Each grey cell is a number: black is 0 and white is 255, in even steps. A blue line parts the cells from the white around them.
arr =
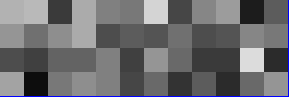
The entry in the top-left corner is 178
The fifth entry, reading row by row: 128
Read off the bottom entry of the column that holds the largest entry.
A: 105
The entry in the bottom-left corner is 163
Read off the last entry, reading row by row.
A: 149
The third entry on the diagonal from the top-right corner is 58
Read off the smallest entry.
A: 13
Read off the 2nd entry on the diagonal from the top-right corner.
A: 134
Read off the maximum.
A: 220
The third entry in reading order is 58
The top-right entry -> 92
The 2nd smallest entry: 28
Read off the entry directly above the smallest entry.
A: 64
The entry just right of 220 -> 43

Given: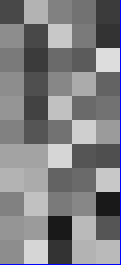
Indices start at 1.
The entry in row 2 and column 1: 141
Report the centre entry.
114
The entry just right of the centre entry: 207
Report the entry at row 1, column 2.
179
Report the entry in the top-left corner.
72
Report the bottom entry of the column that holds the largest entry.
186
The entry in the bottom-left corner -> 141
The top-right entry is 59
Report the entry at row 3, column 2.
59
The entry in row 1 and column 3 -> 129
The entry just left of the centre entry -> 85
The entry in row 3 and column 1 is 122
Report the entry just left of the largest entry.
91
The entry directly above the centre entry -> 193

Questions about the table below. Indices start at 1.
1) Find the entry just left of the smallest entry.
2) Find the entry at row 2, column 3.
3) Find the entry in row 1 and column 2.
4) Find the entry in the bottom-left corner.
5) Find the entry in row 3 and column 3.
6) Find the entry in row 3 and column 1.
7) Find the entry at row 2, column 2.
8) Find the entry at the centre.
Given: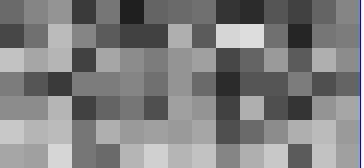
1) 118
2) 187
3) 132
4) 166
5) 181
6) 194
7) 112
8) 147

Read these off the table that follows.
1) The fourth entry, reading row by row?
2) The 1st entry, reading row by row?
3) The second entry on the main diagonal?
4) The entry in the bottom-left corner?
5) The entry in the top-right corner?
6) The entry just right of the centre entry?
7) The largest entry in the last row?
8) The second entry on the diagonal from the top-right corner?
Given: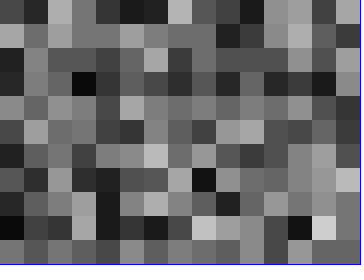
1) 117
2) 72
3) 109
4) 117
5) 166
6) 65
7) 151
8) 94

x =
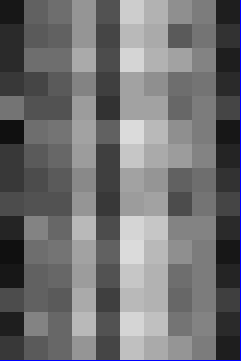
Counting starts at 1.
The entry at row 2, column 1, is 42
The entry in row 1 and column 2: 97
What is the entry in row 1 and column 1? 23
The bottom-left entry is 56
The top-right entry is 30
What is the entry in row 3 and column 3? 110
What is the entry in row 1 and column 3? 110
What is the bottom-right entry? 30
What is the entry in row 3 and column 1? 42
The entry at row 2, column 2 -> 90

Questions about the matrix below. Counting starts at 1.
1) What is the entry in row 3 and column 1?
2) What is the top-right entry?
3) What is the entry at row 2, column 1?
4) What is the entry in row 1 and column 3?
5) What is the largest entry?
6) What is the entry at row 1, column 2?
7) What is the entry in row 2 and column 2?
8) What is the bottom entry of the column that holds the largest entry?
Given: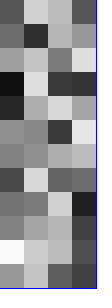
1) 159
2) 86
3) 109
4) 188
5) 250
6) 210
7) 46
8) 152

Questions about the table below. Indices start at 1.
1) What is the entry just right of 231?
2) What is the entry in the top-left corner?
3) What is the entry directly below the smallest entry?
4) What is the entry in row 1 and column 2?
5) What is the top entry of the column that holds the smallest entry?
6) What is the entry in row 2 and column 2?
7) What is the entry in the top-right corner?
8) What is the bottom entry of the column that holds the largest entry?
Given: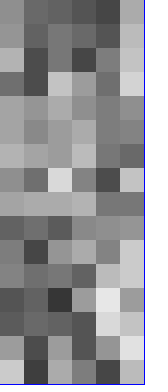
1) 156
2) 143
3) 98
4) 105
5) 98
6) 98
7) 171
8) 70

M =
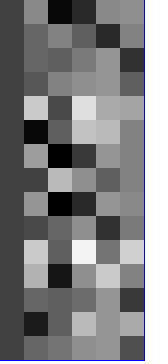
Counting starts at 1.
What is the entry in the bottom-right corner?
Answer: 79
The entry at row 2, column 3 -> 130
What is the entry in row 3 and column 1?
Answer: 65
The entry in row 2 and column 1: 65
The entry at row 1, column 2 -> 137
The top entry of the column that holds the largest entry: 41
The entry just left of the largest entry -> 95
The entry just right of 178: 21
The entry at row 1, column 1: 65
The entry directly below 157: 65
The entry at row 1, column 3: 8
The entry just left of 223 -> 73
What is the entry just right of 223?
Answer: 170
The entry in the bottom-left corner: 65
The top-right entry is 143
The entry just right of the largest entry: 116

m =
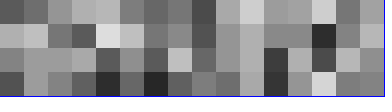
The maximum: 221
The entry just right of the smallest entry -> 96
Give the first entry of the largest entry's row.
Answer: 176
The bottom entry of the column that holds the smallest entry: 39
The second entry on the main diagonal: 191
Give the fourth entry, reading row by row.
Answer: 176
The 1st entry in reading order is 90
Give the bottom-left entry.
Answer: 82
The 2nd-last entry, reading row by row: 125
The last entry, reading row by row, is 131
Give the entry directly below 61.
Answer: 53
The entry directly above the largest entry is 183
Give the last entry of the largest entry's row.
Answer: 183
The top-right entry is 162
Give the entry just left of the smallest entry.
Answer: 103
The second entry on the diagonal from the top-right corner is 131
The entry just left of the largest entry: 90
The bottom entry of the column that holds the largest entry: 45

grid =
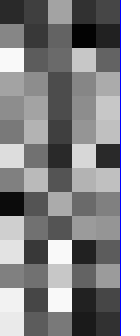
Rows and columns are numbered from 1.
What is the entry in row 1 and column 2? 63
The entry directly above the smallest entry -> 49
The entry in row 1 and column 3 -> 163
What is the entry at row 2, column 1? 134
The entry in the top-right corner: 70
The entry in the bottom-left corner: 234
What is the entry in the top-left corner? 41
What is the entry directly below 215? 179
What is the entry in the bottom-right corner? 49
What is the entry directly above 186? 113
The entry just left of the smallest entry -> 99
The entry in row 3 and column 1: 249

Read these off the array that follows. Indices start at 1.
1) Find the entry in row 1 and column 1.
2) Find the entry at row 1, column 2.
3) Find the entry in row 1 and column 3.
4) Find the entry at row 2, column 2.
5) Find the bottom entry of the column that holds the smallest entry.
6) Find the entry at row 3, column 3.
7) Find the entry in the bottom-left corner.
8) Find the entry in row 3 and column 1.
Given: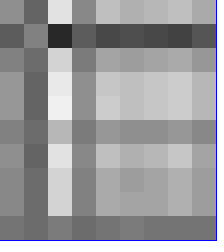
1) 143
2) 100
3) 226
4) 129
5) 123
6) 211
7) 116
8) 129
